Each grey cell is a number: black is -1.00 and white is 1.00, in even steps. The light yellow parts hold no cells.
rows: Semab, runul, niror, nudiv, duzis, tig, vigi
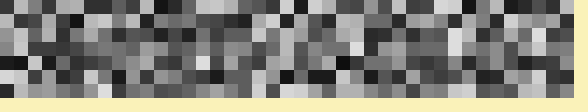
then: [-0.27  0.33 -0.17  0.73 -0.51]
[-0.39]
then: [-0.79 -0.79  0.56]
[0.05]
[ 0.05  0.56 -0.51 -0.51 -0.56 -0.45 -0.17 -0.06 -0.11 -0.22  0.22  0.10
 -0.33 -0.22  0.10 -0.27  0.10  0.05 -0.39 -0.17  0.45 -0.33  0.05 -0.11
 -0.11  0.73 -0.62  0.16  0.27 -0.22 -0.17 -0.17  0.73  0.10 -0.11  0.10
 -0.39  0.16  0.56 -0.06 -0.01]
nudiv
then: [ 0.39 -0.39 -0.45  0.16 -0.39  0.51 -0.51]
[-0.45]
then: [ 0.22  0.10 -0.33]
[-0.22]
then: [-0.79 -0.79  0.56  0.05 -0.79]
[-0.33]
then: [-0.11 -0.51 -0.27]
[-0.27]

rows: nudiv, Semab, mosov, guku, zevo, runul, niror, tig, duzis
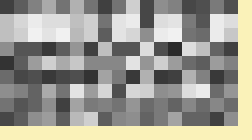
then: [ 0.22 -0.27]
[0.45]
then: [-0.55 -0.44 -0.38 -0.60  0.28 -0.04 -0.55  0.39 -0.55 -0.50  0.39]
[0.01]
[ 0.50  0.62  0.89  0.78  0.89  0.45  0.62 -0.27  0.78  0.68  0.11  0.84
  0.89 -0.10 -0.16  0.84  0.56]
mosov
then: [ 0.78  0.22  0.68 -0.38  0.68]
[0.62]

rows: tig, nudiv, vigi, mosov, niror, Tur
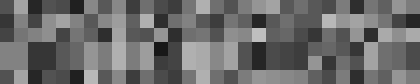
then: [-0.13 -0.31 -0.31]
[0.44]
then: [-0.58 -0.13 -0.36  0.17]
[-0.64]

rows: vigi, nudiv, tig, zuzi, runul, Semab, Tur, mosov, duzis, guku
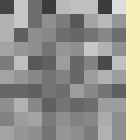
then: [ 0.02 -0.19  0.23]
[0.39]
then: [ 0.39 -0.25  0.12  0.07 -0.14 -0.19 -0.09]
[0.07]
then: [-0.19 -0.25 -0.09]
[-0.14]
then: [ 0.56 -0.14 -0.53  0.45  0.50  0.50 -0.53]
[0.73]

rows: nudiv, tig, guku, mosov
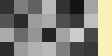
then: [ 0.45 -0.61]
[-0.84]
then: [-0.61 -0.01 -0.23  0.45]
[-0.61]
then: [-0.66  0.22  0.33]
[-0.39]
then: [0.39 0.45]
[-0.01]
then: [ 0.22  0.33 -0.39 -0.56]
[0.50]

